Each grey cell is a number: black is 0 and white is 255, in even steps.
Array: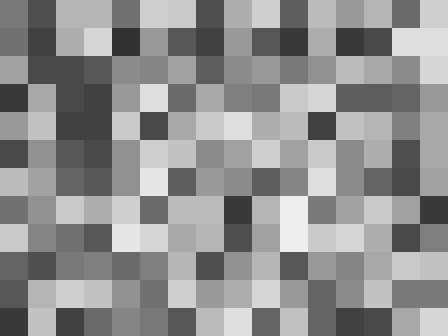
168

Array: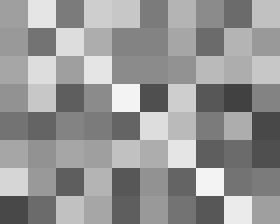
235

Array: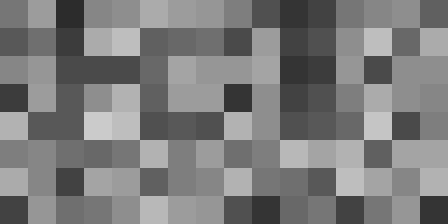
150

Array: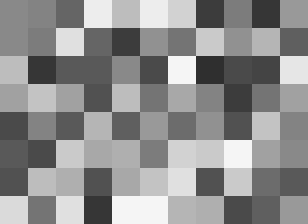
95

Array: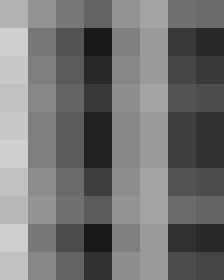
77

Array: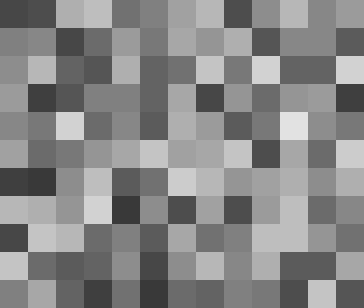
196
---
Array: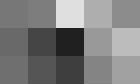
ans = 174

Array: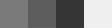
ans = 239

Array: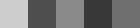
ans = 56

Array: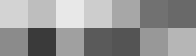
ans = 205

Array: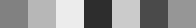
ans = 45

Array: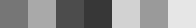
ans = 55
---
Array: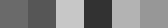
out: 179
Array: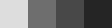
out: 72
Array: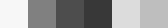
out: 220
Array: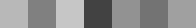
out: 115
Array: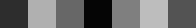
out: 189
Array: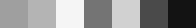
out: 74
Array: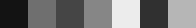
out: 48
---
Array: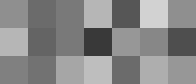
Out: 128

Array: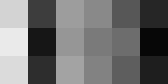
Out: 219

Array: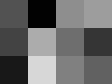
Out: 24

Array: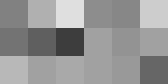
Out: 184

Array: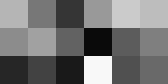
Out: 38

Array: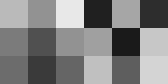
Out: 108

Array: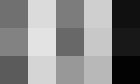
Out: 91

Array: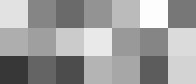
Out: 55

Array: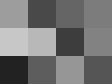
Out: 34

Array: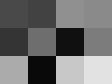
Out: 171
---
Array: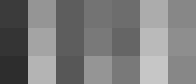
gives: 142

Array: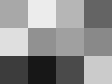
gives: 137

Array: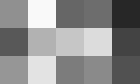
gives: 67

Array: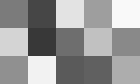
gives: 137

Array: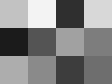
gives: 125

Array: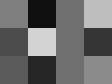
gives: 53

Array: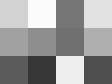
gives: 175

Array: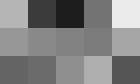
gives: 166
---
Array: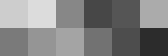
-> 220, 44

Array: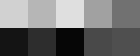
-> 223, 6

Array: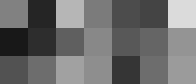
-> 219, 24

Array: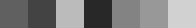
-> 209, 40

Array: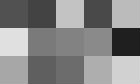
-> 224, 31

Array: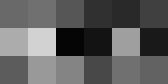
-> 210, 5

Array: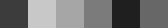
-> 200, 31

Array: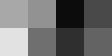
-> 226, 12

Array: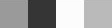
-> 252, 53

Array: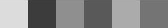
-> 220, 60
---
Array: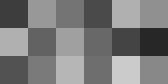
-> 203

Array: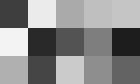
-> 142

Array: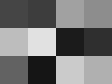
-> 203

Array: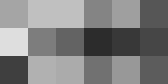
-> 152

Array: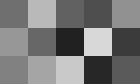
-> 39

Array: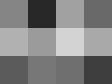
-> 111

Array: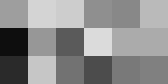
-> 121

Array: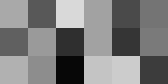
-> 204

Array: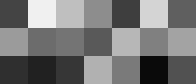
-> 10

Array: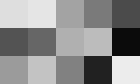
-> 33
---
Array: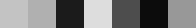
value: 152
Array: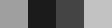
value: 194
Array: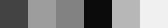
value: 240
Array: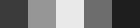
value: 30
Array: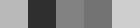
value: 206
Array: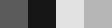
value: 182
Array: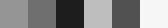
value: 246
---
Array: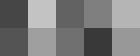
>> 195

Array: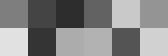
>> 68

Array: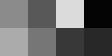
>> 88

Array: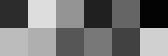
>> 221

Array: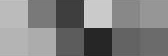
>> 121

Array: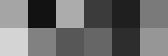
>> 18

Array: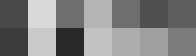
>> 217
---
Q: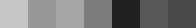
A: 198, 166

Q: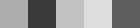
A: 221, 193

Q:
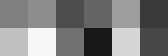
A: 247, 214

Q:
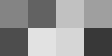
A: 226, 214

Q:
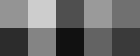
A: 205, 154

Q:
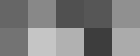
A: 197, 177

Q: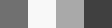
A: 248, 169

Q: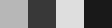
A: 222, 183

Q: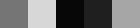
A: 215, 166

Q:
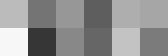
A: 247, 195
